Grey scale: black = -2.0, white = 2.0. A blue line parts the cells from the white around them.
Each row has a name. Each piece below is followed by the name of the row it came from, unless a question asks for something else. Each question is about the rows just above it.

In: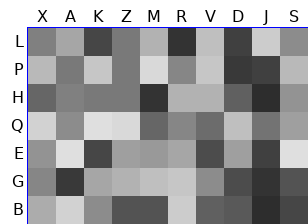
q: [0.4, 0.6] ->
E
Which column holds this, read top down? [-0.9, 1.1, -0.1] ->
K
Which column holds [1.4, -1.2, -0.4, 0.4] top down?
M
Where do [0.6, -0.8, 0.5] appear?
E
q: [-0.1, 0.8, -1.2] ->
L

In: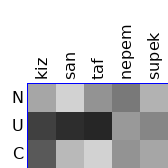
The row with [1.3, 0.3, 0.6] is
C
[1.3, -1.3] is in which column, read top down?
san
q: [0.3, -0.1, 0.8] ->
N
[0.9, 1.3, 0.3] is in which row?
C
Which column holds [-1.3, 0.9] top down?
san
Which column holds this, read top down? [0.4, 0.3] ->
nepem

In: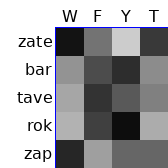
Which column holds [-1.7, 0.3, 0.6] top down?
W
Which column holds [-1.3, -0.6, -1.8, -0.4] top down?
Y
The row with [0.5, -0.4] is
zap

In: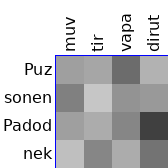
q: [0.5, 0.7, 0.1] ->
Padod
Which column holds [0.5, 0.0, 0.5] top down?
muv
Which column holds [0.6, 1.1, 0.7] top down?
tir
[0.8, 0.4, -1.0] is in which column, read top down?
dirut
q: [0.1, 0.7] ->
nek
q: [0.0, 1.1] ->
sonen

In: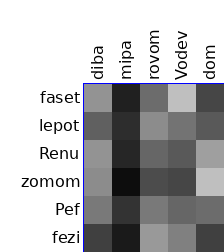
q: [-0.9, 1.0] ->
zomom
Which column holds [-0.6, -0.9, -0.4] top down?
Vodev
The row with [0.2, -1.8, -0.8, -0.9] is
zomom
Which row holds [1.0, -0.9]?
faset
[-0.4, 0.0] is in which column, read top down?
Vodev

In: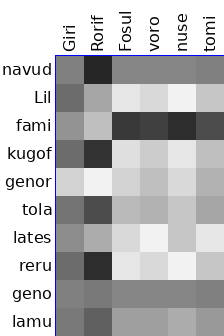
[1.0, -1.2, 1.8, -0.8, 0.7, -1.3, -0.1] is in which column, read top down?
Rorif
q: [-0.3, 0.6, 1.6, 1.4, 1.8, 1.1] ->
Lil
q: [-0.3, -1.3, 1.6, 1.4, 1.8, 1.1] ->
reru
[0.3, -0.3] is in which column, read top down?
Giri
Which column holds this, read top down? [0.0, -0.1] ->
Giri
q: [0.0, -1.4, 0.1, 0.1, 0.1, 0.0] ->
navud
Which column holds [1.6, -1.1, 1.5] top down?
Fosul

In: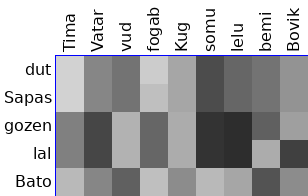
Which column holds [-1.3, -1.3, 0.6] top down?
lelu
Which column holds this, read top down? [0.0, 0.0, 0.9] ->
Tima

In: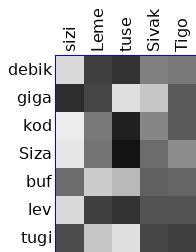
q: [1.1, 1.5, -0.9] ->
tugi
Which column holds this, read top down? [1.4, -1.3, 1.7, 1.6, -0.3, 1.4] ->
sizi
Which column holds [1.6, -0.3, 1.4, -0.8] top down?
sizi
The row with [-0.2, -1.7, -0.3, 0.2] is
Siza
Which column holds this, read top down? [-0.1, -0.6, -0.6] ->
Tigo
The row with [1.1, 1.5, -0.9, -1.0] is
tugi
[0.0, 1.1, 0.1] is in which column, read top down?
Sivak

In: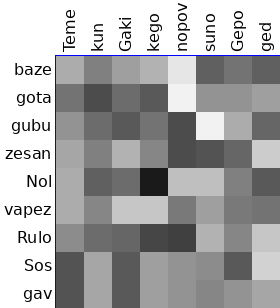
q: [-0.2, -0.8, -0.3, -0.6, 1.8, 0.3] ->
gota
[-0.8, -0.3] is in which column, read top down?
kun
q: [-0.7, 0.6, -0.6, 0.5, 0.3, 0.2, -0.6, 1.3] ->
Sos
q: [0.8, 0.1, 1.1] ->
Rulo
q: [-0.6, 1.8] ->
gota

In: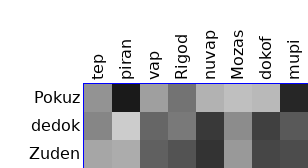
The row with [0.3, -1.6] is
Pokuz
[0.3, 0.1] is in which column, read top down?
tep
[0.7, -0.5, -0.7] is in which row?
Zuden

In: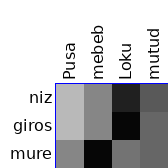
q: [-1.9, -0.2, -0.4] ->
mure
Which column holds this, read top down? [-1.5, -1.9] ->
Loku
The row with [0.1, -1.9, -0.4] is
giros
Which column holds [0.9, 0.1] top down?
Pusa
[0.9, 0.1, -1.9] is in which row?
giros

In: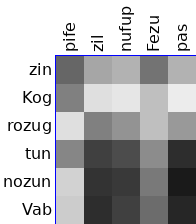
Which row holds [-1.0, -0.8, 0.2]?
tun
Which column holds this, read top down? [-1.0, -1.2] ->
zil
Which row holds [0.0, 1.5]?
Kog

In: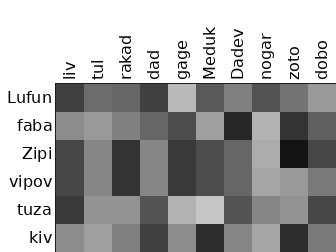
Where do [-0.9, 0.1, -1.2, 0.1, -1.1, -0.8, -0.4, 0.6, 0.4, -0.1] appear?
vipov
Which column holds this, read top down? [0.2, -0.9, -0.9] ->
liv
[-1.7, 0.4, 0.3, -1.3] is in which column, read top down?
zoto
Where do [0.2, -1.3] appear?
kiv
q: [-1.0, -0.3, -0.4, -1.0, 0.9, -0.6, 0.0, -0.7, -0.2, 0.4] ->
Lufun
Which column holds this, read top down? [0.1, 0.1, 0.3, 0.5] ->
tul

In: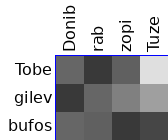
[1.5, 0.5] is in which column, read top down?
Tuze
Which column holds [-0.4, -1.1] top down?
Donib
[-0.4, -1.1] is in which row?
Tobe
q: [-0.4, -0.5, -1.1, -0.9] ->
bufos
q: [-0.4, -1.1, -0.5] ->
Tobe

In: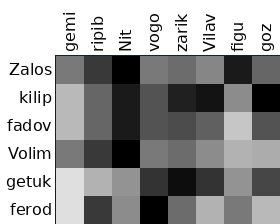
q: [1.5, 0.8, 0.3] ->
getuk
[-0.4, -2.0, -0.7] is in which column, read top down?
goz
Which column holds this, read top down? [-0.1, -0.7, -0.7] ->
vogo
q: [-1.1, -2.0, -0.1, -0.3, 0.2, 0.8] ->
Volim
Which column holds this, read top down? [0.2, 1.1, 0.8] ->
figu

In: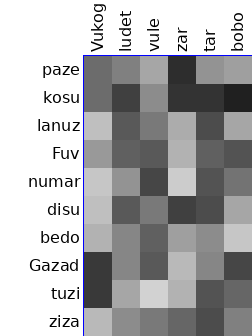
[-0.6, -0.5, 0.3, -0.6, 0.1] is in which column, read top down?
ludet
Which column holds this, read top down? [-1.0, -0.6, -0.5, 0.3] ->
ludet

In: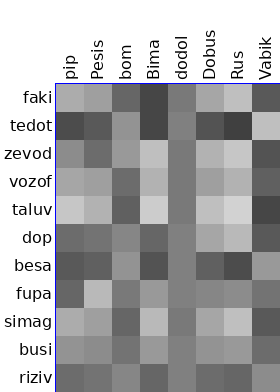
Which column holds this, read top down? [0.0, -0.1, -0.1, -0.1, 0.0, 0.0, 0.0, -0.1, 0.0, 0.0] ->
dodol
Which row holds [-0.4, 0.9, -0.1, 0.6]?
simag
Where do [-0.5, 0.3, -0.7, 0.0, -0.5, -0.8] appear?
besa
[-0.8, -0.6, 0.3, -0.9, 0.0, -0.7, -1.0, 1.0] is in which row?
tedot
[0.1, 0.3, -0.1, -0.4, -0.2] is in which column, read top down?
bom
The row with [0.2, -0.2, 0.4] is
busi

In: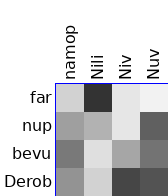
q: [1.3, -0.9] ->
Derob
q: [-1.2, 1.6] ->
far
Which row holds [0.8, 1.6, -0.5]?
nup
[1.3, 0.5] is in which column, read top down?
namop
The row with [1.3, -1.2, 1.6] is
far

